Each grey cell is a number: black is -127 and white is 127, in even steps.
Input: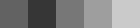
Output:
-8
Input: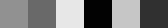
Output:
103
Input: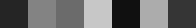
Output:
-20
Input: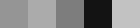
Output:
-2
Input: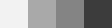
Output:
4
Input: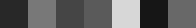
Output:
-58
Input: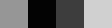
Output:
-66
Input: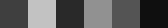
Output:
-86
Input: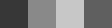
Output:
71
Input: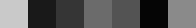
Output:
-74
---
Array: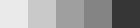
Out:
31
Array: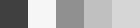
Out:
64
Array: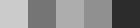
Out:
16
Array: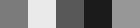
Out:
-4
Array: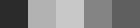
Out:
4
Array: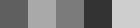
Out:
-4
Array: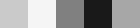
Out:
39
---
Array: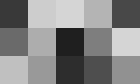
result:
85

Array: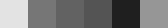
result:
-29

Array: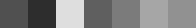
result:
94

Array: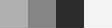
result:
-83

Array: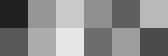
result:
73

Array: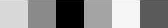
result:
-126

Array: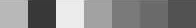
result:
107

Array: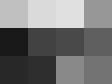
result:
96

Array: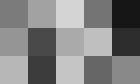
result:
84

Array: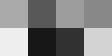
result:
29
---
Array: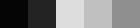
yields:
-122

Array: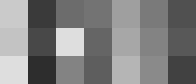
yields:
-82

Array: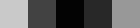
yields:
-124

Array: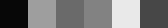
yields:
-120

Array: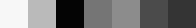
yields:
-123

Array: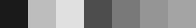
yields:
-101

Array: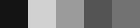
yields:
-107

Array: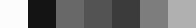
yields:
-107

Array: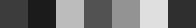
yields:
-100

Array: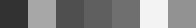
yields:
-77
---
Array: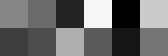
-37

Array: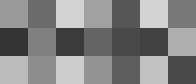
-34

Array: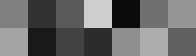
14

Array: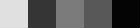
-4

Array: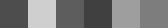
-63

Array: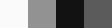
18

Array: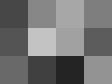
-63

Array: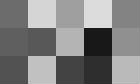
-60
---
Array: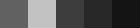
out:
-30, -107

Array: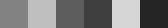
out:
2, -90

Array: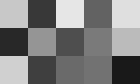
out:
72, -102

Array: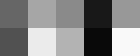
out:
-25, 121

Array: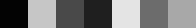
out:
-124, 40

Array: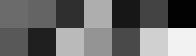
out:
-20, 114

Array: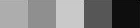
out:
45, -113
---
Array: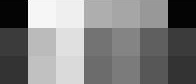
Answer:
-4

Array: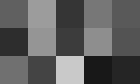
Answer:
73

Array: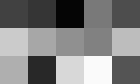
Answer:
88

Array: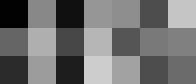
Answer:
34

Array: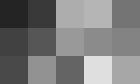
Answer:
-27

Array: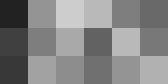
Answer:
-15

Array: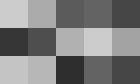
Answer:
-81
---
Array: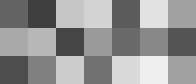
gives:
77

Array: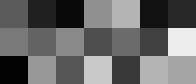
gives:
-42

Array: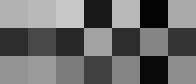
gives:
-3

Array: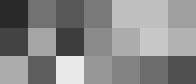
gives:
105

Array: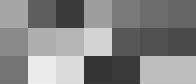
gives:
91

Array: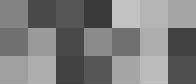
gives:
-61
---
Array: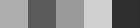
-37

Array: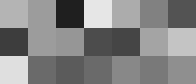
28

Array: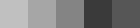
38

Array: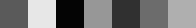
103

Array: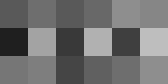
-17

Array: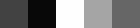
-119
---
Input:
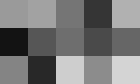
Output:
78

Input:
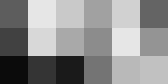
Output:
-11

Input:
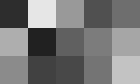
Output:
-55

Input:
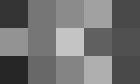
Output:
4

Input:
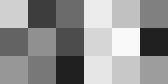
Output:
102

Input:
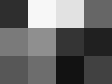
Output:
-18

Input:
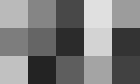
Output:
-33
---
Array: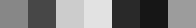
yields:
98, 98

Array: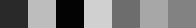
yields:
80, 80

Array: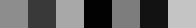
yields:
-125, 68

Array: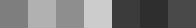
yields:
76, 76

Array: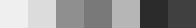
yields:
-6, 111

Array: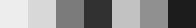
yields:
-78, 109

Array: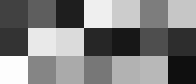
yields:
-89, 125

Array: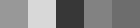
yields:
-72, 88
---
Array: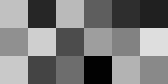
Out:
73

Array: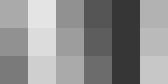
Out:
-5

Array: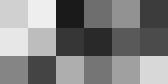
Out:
5

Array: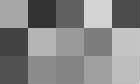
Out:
-46

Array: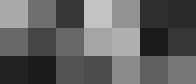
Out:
-93

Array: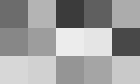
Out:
87

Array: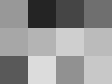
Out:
-38

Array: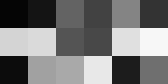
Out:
-115
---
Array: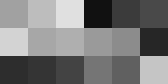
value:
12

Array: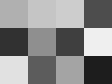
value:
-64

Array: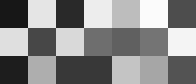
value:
-11

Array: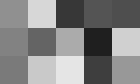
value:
-96

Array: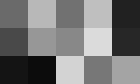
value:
91

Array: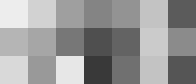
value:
75

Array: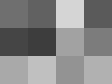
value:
34

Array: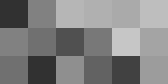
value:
70
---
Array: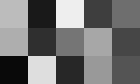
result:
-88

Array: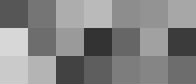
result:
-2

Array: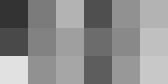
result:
-34

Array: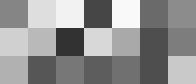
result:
-15

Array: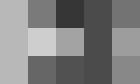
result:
-46

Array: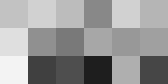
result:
-97

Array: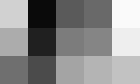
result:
36

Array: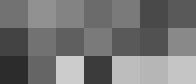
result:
61

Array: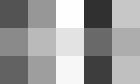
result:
119
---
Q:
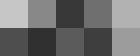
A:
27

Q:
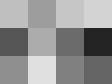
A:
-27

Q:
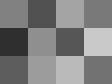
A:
-13

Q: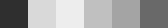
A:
-22

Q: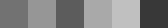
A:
-71

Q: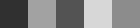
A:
12

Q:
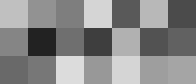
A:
37

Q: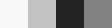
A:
2

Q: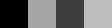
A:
62
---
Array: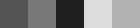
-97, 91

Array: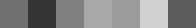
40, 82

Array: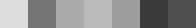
58, 92

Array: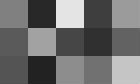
-57, 100

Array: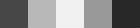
113, 113

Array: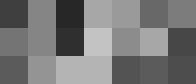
67, 67

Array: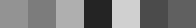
-91, 80

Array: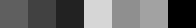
86, 86

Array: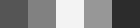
115, 115
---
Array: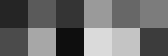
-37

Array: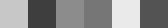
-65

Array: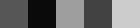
-117

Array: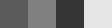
0

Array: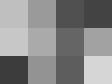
26

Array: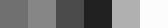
6

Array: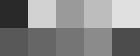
82

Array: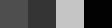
-75

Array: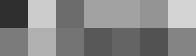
76
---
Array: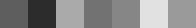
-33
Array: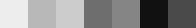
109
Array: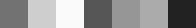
-13
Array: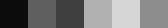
-115
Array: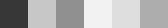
-72
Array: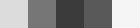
92
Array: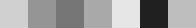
80
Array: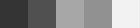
-75
